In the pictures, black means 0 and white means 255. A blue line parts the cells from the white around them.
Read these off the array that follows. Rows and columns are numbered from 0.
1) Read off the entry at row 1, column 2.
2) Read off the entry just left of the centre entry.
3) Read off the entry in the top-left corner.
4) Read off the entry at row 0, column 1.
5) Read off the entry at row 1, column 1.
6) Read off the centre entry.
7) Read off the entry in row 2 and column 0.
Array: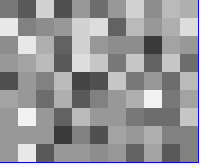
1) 141
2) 68
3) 120
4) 89
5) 129
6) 80
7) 141

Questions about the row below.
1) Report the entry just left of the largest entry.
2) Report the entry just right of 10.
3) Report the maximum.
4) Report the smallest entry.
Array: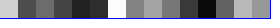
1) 45
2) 98
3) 252
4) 10
